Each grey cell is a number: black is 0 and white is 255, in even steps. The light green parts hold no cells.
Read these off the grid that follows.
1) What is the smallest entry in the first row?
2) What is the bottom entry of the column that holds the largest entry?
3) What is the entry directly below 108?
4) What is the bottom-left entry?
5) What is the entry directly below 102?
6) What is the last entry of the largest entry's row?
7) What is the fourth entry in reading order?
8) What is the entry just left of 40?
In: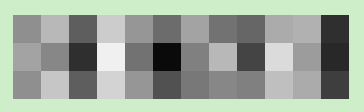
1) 47
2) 211
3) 10
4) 143
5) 68
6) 40
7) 204
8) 156

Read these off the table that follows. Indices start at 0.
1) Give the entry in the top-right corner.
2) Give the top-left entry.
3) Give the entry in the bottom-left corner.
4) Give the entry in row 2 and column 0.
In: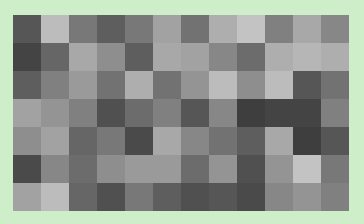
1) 135
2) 86
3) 162
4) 94

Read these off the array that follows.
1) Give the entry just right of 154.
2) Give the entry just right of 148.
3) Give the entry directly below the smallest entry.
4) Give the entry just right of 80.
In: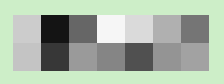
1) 133
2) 162
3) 55
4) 148

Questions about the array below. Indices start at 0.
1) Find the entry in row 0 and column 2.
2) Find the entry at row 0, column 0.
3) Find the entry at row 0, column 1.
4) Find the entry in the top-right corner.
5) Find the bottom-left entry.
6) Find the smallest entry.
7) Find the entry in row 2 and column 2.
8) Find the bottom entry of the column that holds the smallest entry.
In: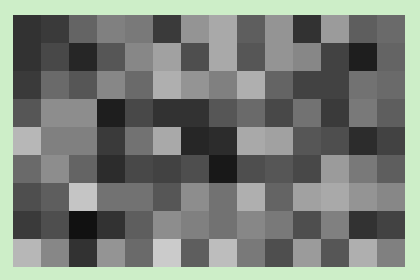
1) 100
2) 50
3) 58
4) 106
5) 183
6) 17
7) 86
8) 50

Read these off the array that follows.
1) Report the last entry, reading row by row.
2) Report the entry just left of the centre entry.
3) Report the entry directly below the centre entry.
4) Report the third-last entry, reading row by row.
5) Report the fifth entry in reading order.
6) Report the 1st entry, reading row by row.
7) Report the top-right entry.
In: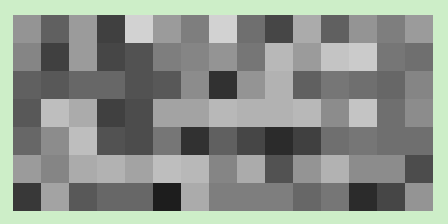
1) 148
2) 163
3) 96
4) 43
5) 210
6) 148
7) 155

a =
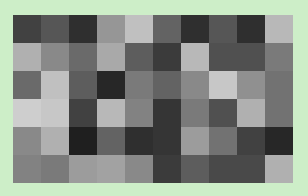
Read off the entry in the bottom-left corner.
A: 130
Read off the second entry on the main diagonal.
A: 137
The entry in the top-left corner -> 65
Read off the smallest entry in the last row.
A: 59
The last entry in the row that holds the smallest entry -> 39
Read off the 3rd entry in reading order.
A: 47
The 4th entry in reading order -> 150
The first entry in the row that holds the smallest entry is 137
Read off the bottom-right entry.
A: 176
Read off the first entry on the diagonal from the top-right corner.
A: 184
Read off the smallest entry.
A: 31
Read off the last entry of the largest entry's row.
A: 114
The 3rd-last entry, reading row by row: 73
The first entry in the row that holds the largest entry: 206
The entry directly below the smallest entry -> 156
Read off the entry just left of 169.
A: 106

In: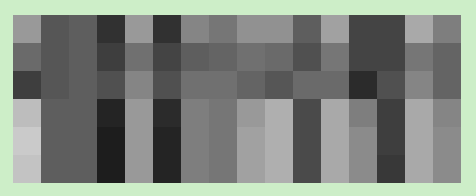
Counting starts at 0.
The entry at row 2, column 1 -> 86
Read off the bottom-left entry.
195
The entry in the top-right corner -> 126
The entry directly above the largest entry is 189
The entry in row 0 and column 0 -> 153
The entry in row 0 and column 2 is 94
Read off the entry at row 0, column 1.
86
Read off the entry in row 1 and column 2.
94
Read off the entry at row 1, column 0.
106
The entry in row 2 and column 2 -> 94
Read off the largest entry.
202
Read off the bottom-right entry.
139
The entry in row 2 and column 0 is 62
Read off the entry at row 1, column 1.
86

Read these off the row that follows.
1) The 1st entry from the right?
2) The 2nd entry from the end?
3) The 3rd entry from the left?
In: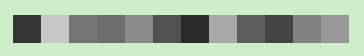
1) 152
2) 130
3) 117

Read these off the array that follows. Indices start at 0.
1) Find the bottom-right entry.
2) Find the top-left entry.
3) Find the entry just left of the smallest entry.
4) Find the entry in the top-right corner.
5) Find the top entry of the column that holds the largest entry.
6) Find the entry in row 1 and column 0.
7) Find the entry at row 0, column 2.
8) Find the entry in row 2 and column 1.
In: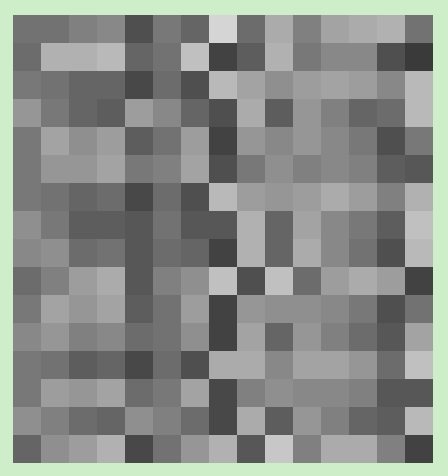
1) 66
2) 114
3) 79
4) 114
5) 213
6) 108
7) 128
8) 114
